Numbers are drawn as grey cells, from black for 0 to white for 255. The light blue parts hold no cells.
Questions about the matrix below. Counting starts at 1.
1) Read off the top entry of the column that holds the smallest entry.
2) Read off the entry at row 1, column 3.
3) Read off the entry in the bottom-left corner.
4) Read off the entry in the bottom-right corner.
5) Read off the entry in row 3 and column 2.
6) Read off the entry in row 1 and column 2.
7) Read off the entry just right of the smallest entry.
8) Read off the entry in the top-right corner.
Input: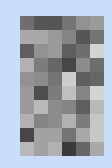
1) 116
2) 86
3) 184
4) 169
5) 146
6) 86
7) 102
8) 154

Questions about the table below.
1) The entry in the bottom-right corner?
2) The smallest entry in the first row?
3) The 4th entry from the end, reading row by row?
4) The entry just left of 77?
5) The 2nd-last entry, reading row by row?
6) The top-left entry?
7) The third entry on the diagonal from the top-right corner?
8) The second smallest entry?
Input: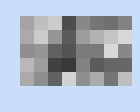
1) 190
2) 77
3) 143
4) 203
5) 117
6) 164
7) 123
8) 64

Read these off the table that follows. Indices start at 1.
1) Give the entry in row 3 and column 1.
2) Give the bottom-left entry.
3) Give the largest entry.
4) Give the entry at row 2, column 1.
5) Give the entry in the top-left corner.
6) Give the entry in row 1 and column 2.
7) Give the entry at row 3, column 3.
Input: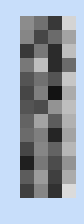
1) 56
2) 63
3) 219
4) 134
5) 140
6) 113
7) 43

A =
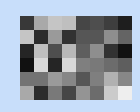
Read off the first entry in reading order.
56
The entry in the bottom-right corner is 238
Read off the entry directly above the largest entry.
135
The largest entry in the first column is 197
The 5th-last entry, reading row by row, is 70
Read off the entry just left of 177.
127
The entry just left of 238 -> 203
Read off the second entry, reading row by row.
169
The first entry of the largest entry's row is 169
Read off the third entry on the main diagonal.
78
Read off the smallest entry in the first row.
30
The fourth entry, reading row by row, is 191

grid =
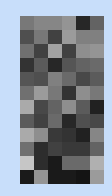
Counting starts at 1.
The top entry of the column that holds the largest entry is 120
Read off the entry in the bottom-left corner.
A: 26
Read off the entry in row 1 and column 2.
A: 134
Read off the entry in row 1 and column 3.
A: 134
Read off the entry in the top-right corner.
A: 99
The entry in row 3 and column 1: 112
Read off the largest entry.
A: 198
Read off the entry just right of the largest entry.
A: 45
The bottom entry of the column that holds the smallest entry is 20
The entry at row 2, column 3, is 65
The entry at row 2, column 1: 79
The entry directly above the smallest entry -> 106
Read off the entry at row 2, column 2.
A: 120
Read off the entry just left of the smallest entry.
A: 26
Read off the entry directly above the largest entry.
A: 112

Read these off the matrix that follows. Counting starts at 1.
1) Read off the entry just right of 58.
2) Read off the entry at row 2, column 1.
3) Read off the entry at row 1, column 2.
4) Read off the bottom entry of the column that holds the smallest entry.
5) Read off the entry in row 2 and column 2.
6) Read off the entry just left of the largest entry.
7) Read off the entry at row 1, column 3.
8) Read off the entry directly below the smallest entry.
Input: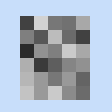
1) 94
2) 127
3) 210
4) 195
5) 87
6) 65
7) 119
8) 175

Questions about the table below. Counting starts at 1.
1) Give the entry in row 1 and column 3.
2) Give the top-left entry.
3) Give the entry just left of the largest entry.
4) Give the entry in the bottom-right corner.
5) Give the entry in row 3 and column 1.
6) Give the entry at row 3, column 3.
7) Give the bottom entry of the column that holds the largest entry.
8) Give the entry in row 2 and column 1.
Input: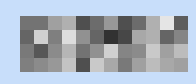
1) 160
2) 115
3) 176
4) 160
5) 121
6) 139
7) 168
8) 101

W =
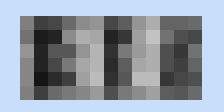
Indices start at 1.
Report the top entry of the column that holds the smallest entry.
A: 63
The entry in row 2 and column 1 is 114
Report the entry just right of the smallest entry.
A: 43
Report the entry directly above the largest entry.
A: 174
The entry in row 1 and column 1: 127
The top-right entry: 106
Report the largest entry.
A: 194
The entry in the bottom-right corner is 106
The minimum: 21
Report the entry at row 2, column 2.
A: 27
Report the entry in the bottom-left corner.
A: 127
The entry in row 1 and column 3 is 71
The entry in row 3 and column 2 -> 35
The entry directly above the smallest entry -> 35
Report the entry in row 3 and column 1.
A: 148
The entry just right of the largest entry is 114
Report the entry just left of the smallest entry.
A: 134
